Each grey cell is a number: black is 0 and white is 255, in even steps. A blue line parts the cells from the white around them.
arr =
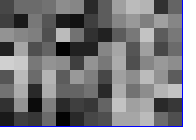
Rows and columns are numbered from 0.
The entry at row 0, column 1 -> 107
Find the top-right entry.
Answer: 100
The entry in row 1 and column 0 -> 63
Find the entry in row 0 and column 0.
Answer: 71
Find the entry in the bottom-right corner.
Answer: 79
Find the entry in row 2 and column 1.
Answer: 134
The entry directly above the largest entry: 33
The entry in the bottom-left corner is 25
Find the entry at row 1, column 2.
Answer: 120
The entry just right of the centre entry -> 120
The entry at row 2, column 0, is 147
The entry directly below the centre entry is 127
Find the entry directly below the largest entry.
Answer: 85
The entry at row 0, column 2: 107
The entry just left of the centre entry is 63

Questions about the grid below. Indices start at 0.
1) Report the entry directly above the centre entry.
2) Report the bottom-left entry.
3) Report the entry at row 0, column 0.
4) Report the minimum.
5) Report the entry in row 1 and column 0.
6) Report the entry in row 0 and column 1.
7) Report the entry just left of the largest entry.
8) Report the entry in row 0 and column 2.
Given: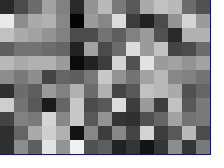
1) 61
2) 47
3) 41
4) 5
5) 233
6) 75
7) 147
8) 108

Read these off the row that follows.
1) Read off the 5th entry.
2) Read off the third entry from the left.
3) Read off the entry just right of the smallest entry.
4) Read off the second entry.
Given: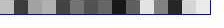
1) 67
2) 162
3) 95
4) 60

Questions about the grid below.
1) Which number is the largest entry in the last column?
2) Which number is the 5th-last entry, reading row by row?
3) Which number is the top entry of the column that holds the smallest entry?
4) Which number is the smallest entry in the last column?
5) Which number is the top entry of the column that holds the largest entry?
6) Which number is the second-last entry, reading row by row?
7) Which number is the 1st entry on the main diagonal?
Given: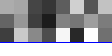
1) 194
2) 77
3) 54
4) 112
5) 85
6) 254
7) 172

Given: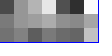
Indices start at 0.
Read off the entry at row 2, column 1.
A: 130
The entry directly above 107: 144
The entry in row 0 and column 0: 74
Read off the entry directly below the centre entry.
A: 122
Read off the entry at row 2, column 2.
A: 93
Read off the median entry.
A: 137
